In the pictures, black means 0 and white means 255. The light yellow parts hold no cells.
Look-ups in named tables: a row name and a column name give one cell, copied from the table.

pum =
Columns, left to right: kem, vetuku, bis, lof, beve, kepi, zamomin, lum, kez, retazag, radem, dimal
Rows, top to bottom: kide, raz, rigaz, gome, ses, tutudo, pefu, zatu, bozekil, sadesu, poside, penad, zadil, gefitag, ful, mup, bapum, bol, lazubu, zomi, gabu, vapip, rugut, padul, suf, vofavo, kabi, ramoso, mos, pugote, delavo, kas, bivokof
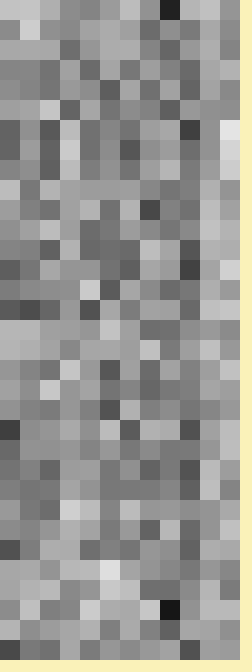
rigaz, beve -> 150
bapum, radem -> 153
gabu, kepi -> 83
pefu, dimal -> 228
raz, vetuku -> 205
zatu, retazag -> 110
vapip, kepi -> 187
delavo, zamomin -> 169
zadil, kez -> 165
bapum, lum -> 110
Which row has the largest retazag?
kide

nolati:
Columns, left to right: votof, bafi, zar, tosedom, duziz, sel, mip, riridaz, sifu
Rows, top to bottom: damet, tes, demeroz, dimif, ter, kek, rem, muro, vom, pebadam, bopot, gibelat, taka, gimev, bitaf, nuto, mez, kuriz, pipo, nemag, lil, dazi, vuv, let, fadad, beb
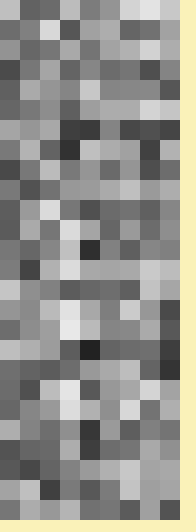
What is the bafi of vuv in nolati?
101
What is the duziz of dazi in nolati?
55
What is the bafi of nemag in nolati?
80
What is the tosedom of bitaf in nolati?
92
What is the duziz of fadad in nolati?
88
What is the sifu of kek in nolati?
197
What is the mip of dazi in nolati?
94
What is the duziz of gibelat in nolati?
165
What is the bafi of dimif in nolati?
119
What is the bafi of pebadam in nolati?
82
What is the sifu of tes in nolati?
162
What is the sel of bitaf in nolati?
110
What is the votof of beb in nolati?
118
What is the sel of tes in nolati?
173
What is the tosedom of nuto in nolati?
225
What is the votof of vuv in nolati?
83
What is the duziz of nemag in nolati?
88
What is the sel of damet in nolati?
148

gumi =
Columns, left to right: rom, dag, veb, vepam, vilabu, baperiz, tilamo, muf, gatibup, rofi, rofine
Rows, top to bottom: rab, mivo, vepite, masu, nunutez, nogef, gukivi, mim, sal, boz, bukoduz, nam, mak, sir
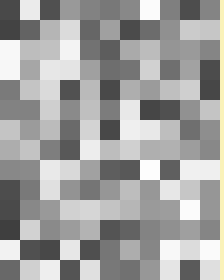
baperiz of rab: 120
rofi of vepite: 154
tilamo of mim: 208
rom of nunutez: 122
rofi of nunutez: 207
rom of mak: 242
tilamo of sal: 88
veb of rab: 80
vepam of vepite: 243
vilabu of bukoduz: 214
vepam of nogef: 138
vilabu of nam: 179
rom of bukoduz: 74
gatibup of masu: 111
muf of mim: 175
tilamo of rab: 136
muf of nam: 131

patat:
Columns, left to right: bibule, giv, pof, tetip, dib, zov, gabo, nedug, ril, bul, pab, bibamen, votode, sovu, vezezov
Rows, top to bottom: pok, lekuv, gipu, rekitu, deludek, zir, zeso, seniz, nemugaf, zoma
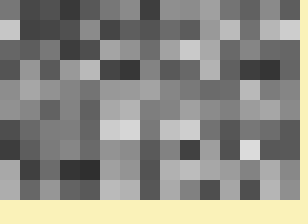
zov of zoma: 186
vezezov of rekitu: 101
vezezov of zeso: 89
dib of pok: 88
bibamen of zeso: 86
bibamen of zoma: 166
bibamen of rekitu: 96
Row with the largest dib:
rekitu

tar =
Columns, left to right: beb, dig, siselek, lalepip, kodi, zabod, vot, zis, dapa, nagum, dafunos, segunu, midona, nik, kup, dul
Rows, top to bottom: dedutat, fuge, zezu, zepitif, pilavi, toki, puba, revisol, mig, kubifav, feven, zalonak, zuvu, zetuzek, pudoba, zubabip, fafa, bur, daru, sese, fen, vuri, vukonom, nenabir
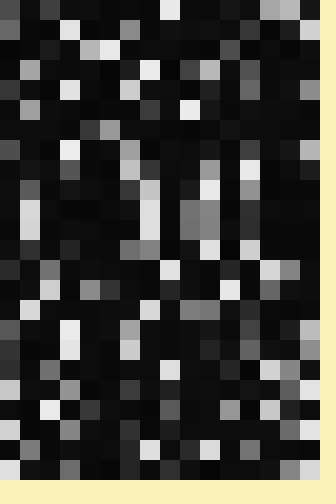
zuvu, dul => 9
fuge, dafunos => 16
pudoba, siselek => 206
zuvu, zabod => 11
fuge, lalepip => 227
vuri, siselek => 9
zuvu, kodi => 11
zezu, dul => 15
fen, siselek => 234
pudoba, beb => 9
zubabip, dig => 216
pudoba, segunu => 231
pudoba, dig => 15

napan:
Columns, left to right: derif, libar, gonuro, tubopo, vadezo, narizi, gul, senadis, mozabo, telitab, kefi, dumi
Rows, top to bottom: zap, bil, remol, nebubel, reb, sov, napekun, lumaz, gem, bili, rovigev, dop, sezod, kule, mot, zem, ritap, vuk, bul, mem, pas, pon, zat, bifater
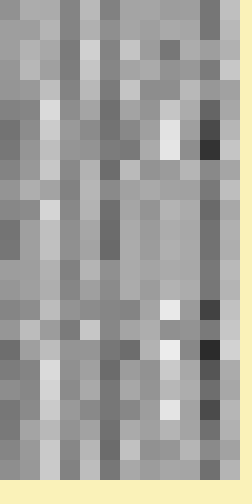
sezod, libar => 159
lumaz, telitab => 142
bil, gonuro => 180
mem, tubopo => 139
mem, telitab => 173
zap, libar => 172

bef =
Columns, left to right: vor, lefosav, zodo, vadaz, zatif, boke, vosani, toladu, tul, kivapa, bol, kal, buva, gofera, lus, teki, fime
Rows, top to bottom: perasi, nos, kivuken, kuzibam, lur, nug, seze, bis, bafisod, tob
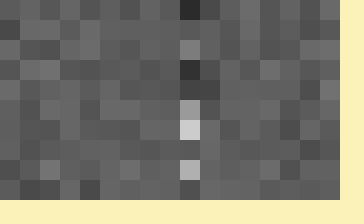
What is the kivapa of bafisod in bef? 176
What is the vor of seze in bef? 94
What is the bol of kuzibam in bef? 79
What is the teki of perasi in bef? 82
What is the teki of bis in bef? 77
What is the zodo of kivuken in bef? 81
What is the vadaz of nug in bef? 102
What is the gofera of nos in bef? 85
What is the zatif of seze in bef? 90

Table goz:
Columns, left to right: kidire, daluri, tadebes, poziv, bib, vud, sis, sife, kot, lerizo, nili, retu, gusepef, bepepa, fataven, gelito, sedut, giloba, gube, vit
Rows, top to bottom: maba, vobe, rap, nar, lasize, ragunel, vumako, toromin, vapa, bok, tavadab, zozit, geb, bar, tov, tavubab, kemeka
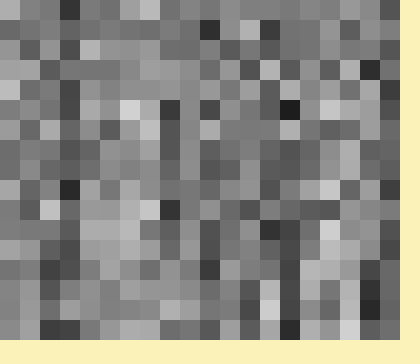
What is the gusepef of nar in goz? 82
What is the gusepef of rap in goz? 119
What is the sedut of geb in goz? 187
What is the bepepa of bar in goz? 115
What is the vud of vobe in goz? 122
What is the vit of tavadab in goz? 123
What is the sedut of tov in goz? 118
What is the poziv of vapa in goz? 93
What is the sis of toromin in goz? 139
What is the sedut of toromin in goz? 141
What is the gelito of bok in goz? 161
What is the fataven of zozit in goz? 68
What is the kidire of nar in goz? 161

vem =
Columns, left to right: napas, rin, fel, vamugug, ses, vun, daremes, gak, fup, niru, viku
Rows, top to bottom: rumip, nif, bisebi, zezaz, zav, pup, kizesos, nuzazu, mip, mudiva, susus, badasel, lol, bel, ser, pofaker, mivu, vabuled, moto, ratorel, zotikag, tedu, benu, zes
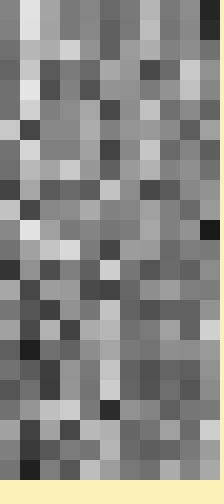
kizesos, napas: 199
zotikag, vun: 44
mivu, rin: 73
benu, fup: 100
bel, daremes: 118
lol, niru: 125

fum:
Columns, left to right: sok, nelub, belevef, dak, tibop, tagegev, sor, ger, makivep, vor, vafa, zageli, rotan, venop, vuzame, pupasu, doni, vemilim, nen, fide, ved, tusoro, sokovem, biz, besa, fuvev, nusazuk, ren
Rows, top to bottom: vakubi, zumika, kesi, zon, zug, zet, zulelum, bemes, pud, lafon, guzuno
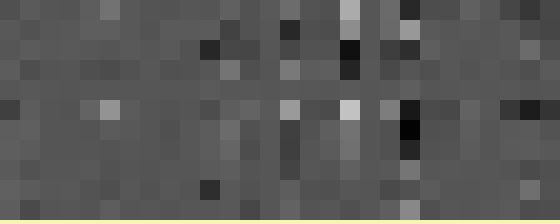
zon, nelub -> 78
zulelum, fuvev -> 89
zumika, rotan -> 82
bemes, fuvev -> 90
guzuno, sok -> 93
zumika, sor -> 88
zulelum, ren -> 83
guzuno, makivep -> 84
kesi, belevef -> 88
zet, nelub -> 92
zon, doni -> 94
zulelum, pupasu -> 82
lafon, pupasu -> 81
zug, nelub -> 88
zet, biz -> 98
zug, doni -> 86
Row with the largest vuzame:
zet

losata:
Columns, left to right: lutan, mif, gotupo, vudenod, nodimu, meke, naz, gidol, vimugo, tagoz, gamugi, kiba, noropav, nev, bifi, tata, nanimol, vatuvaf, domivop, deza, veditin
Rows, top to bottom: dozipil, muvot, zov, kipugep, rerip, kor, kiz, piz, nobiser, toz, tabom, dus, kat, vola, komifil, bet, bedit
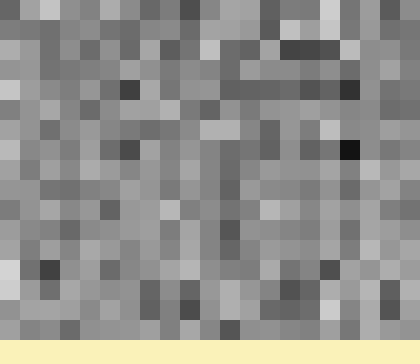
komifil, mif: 155
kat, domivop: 183
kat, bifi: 147
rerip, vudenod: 126
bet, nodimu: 138
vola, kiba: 128
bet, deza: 84
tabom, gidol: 156
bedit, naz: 149
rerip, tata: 83
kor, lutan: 128
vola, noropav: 125
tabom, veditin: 115
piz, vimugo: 130
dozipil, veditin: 140
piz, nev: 98
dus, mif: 137

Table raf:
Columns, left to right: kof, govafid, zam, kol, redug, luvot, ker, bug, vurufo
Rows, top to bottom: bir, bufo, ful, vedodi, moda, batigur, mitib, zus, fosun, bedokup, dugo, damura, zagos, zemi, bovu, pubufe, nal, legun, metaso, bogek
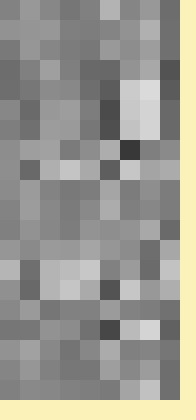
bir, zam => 135
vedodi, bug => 168
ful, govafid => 150
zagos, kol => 152
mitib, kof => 126
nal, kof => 118
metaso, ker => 136
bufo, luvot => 132
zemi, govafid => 111
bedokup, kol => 121
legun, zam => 136
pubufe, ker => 130
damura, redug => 147
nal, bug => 212
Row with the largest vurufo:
zemi

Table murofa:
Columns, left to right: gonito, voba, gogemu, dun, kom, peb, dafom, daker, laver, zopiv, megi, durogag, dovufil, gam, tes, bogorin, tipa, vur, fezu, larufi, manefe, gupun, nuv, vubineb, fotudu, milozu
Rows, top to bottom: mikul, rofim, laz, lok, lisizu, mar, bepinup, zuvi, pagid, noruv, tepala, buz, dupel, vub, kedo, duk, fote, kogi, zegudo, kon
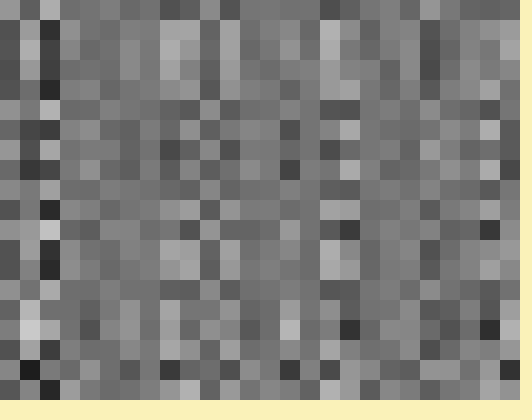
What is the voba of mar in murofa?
120
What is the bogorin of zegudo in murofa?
128
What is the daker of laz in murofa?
120
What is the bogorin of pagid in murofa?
124
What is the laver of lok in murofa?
161
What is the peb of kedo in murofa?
125
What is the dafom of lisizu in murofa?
116
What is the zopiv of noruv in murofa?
97
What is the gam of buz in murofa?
108
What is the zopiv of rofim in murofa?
164
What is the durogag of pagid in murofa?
111
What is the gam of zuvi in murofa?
120
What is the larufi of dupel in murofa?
123
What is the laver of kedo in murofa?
95
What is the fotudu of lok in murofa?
122
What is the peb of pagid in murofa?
104
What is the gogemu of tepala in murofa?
42

